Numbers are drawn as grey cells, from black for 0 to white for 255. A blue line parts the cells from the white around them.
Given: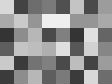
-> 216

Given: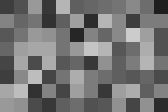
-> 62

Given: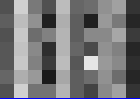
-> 81

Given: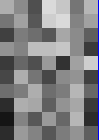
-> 174

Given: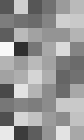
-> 86

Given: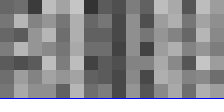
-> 103

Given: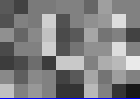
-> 89
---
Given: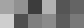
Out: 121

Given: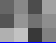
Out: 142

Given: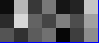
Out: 161

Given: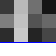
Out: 104

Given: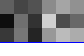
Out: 104

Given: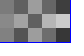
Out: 203
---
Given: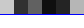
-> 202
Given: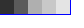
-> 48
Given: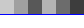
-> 202
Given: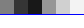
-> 127
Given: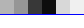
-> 180
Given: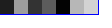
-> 30
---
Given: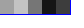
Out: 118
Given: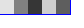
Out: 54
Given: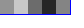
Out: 108
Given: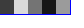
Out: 116
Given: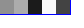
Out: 27
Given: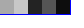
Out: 35
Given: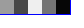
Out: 239
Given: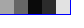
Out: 10
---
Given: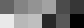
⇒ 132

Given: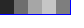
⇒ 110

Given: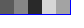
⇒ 134

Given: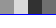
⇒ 218

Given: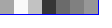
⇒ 249

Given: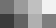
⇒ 155

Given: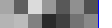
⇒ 95
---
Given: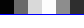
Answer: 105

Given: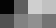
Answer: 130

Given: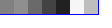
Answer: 143

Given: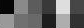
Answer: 112

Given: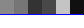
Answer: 118

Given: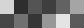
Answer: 113

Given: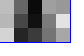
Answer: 37

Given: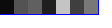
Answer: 83

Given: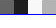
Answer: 30
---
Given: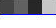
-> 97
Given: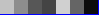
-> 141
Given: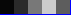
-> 42
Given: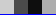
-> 75
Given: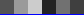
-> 154
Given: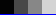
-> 72
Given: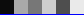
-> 169
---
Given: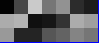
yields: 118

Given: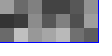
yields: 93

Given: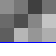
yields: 174

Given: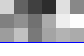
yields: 171

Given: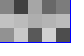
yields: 77

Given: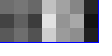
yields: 31

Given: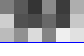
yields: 225

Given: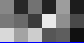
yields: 16

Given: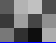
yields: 173
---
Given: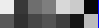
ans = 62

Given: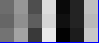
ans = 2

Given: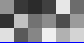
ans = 239

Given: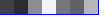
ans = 118

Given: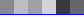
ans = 211

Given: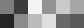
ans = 222

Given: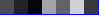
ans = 99
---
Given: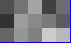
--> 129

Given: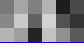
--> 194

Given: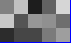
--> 70

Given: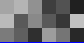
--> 157

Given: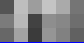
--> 149

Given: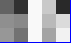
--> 249

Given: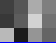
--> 27

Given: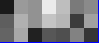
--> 79

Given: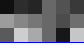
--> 104
